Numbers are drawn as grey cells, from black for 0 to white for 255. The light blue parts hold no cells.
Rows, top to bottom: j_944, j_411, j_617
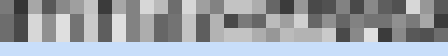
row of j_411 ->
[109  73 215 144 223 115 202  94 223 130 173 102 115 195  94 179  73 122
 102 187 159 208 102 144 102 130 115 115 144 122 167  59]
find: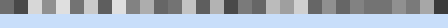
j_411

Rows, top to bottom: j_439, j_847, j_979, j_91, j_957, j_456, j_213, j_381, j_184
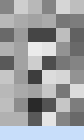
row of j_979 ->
[105 155  69  69 190  97]
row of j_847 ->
[184 170 162 170 119 125]
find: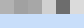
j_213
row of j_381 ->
[190 140  41  83 198 125]

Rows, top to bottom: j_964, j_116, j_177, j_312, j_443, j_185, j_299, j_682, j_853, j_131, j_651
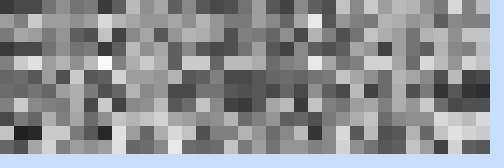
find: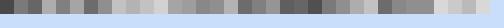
j_853
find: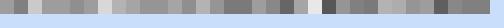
j_116
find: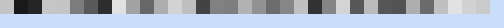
j_131
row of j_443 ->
[128 202 224 157 179 143 186 248 128 173 202 173  95 202 202 102 186 186
 173 108 128 136 232 165 115 128 210 210 165 108 216 186 149 210 194]
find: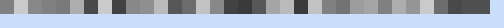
j_682

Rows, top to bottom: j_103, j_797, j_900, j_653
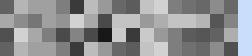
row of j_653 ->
[ 98 181 160 160 126  58 188 153 104  92 195 210 126 112 104 140  80]
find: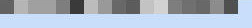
j_653

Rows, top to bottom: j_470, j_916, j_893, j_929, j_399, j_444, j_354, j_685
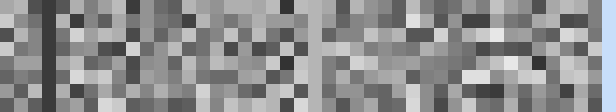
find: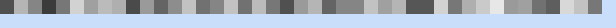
j_893
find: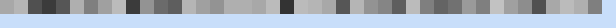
j_470

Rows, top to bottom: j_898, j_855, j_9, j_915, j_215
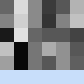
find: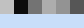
j_915
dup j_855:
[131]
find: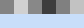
j_855
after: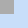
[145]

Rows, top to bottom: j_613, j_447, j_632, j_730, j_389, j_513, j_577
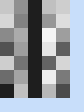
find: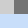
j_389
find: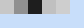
j_613
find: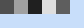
j_730

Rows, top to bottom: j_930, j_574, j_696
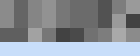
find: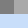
j_696
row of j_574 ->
[139 101 133 146 119 107 107  82 154  66]

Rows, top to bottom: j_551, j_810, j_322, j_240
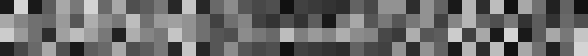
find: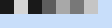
j_322
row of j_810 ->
[168 133 112 105 154  86 174 140 120 189 112 154 160 146 112  65 112 133
  65  51  79  51  93  25 120 168  86 120  86 120 146  65 133 181  99  79
 120  51  93  51 105  79]
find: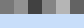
j_810
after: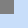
[154]
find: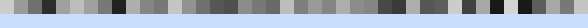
j_322
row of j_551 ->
[ 25 212  25  93 168 120 212 105 168  79  93 120  39 197  39 105 140  86
  72  79  17  65  58  51  45  99  72 146 146  45 146  99  25 181  45 189
  17 168 112  33  99  17]
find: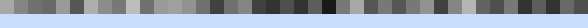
j_810

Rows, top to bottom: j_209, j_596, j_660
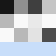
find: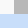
j_660
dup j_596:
[249]
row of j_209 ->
[ 22 144  63 197]

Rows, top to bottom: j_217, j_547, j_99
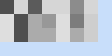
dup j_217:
[214]
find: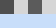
j_217
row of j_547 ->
[222  79 171 152 222 124 206]
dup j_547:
[222]
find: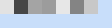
j_547
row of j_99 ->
[222  79 171 171 222 171 206]

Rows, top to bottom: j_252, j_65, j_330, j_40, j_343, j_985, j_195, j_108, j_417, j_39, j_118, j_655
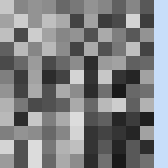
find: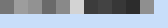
j_39
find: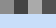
j_40
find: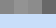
j_252
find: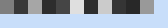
j_985
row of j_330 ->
[191  74 205 162 134 147  81 170 127  88 147]

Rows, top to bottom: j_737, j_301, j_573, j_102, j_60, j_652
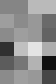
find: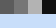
j_60
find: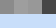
j_652
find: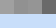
j_301
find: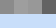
j_573

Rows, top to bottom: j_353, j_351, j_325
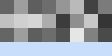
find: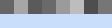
j_353
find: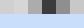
j_351
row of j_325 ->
[101 158  94 109  81 230 129  74]

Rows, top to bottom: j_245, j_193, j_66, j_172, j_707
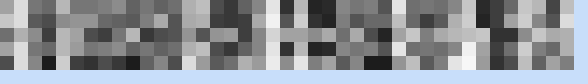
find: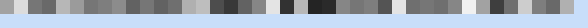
j_172
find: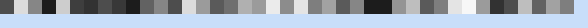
j_707
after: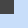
[190]
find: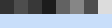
j_707
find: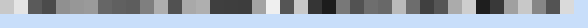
j_193
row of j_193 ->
[198 220  90  77 140 148 148 105  98  90 126 170  84 170 176  62  56  62
 170 241  84 205  50  36 126  84 105 105 190 105  62  90 176 205  36  62
 162 205 134  84 220]

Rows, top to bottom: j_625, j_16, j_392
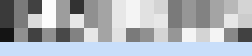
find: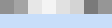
j_625
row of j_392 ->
[ 20 144  65 144  72 130 231 164 225 122 144 212 150 244 212 244 136  65]
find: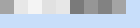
j_16
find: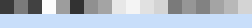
j_625
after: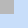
[212]

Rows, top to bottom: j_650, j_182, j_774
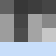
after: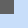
[55]
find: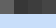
j_650
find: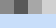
j_774
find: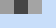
j_182
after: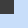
[69]

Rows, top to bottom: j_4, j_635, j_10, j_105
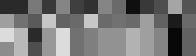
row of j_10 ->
[220 185  42 152 220 113 127 146 146 178 159 133   8  98]
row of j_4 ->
[ 42  42 121  57 133  63  49 133 106  15  57  78 165  84]
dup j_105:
[146]
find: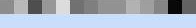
j_105
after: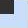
[133]
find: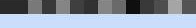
j_4

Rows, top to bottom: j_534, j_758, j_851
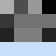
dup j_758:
[114]
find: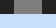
j_851
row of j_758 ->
[ 55 114 114 114]
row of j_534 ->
[174  78 153   4]

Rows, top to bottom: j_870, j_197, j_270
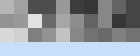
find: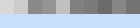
j_270
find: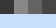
j_870
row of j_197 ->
[147 153 225 106 167 141  99 135  54  69]
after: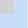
[128]
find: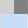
j_270
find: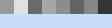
j_197
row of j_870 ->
[182 161  77  77 153  61  54 135  99  69]

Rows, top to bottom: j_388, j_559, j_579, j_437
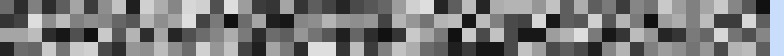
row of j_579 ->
[165 165 188  45  23  80  17 201  87 180  45 165  37  80 108 134 173 122
  45 108  94 150 116  87  31 102  45  17  53 201 165 122  17 201  74 194
  74  23  23 157 180 222 122  23  53 188 150  37  53 122 102 215 116  80
 134]
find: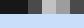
j_437
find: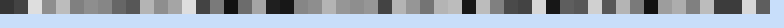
j_559
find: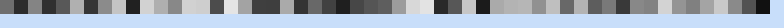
j_388
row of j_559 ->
[ 53  67 222 142 188 128 142 134 102  87 180 142 165 222  67 122  17 108
 165  31  23 134 142 180 150 142 150  67 180 150 116 180 188  23 188 128
  74  67 215  23  94  87 208  87 180 122  17 157 173 128 188  60  60 215
  94]
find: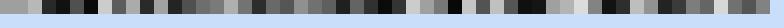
j_579

